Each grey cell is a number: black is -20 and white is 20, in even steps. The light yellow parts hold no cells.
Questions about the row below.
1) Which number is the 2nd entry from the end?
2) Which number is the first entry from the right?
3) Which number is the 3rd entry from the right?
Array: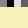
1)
15
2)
-5
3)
-19

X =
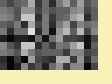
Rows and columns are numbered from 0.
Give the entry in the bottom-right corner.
-9
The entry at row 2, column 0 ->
1
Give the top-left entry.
-5
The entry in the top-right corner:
-3
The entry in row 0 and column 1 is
-9
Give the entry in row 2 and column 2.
-7
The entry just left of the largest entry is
-3
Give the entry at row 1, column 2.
-7
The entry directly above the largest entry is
7
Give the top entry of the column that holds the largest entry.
7
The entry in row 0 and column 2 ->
-5
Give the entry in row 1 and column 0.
-1
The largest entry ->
15
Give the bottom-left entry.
-11

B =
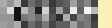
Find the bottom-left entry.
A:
5
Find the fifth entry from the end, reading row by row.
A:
-5
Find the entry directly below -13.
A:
-5
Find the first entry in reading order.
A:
7
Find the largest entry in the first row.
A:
9
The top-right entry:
-9
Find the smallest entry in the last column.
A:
-11
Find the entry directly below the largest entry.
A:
-1
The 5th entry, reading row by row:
-3
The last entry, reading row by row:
-9
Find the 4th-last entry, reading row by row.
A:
5
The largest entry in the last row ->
7
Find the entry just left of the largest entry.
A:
-5
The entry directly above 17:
5
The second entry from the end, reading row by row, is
-1
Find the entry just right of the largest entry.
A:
9
